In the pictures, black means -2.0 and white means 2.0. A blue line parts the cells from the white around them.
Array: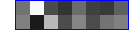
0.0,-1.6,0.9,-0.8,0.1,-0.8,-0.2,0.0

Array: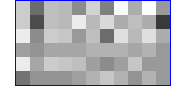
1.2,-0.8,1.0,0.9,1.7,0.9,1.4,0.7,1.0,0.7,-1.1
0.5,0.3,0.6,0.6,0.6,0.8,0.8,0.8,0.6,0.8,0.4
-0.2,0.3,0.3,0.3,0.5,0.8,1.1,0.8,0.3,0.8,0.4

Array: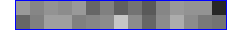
-0.4,0.0,0.5,0.5,0.0,0.1,0.2,1.1,0.2,-0.4,0.2,0.7,0.2,-0.1,-0.2

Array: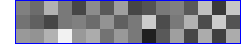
-0.2,-0.5,-0.9,-0.1,0.0,-0.3,0.3,-0.5,-0.1,1.2,-0.8,-0.1,0.8,-0.8,1.2,-0.7

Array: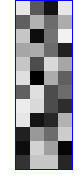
-0.5,0.8,-0.3,0.7
0.6,0.7,-0.3,-1.5
1.5,-2.0,0.7,-0.5
1.7,1.4,-0.8,-1.3
-1.5,0.4,-0.3,1.2
-1.2,1.1,1.1,-1.4

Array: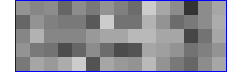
-0.4,0.3,0.0,-0.1,-0.1,-0.6,1.2,-0.2,-0.2,0.8,0.3,-0.3,-0.1,0.2,0.7
0.3,-0.1,-0.2,-0.8,-0.4,0.2,-0.3,-0.8,-0.7,0.6,0.5,0.3,-0.2,0.0,0.3

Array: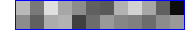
0.2,-0.5,0.7,0.8,-1.0,-0.3,0.4,0.1,0.0,-0.3,0.2,0.4

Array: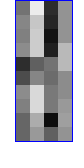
0.1,1.1,-1.4,0.3
0.2,1.2,-1.5,0.9
-0.8,0.1,-0.3,0.2
0.0,1.4,-0.1,0.4
-0.4,0.4,-0.5,0.3
